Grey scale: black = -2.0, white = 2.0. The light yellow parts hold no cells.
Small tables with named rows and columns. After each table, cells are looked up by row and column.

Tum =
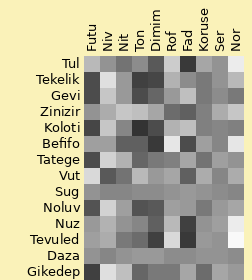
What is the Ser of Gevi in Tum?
0.2
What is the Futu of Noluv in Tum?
-0.7
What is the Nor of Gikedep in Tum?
0.4
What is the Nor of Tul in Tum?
1.7
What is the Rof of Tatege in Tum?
0.0
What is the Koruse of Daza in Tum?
0.3
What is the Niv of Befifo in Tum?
0.5
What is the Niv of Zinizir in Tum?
0.7
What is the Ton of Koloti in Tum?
-1.2
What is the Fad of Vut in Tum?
-0.5
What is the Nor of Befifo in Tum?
1.6

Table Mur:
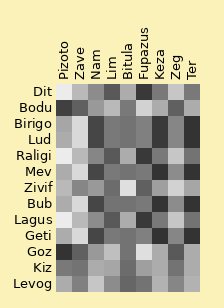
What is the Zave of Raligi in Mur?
0.9
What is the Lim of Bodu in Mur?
0.9
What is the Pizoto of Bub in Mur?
0.7
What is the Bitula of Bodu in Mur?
-0.1
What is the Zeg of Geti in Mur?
0.1
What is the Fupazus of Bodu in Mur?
1.3

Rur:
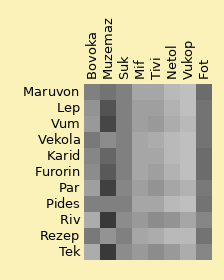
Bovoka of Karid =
0.1
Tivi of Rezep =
0.7
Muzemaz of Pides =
0.0
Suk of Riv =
0.2
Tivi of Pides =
0.6
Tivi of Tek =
0.2
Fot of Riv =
0.1
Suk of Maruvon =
0.0
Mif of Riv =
0.4
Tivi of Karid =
0.6
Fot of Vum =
-0.2
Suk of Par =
0.1
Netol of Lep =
0.8
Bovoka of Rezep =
-0.1
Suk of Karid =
0.0
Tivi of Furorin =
0.5
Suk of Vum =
0.0
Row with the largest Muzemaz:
Rezep

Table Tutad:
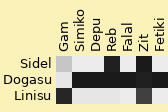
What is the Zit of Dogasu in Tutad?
-1.5
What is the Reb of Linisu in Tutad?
1.6
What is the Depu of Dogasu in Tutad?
-1.6
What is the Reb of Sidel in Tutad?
-1.5
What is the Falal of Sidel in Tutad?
1.7
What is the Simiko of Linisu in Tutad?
1.6
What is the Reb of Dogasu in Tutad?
-1.6
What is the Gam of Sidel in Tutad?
1.1
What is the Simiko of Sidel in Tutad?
1.7
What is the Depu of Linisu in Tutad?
1.6
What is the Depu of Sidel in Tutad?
1.7
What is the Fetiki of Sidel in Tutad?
1.7
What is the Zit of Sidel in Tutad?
-1.6
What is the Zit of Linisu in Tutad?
-1.0
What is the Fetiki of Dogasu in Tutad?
-1.6
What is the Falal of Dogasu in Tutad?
-1.6
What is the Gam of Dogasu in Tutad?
1.6
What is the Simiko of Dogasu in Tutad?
-1.6
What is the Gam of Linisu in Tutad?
-1.4
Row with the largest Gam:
Dogasu

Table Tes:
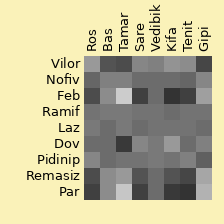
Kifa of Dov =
0.4
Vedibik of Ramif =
-0.2
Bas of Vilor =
-0.7
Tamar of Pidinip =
-0.2
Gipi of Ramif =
-0.2
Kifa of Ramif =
-0.3
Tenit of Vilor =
0.2
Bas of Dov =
-0.3
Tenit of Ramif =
-0.2
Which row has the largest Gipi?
Par

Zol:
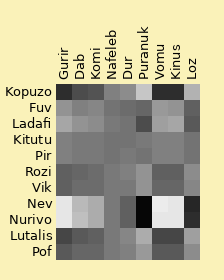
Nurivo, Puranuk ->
-1.9
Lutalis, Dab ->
-0.6
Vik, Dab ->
-0.3
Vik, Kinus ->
-0.4
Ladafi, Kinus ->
0.6
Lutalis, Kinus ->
-0.9
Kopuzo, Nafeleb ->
0.0
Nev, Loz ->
-1.4
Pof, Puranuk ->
0.4
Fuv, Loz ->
-0.5
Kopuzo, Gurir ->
-1.3
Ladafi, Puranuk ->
-0.8
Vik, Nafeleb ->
-0.1
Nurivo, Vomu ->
1.6
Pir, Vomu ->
0.0
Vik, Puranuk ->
0.3
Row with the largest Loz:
Kopuzo

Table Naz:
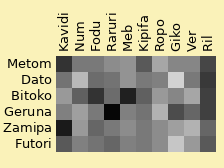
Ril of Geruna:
-1.0
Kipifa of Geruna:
-0.2
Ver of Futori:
0.4
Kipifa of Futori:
-0.1
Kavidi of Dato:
-0.2
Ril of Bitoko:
-1.0
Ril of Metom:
-0.9
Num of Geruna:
0.5
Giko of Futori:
1.1
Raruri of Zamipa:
-0.1

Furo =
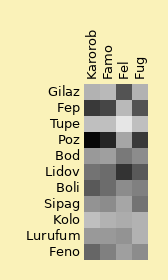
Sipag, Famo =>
0.2
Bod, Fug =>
0.2
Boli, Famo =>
-0.3
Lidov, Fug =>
-0.6
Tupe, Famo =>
1.0
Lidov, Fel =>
-1.2
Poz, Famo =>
-1.4
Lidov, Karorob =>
-0.2
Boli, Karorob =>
-0.6
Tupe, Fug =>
1.0
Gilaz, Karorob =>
0.8
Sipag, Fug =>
-0.2
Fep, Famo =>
-0.9
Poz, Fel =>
0.6
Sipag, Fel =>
0.6

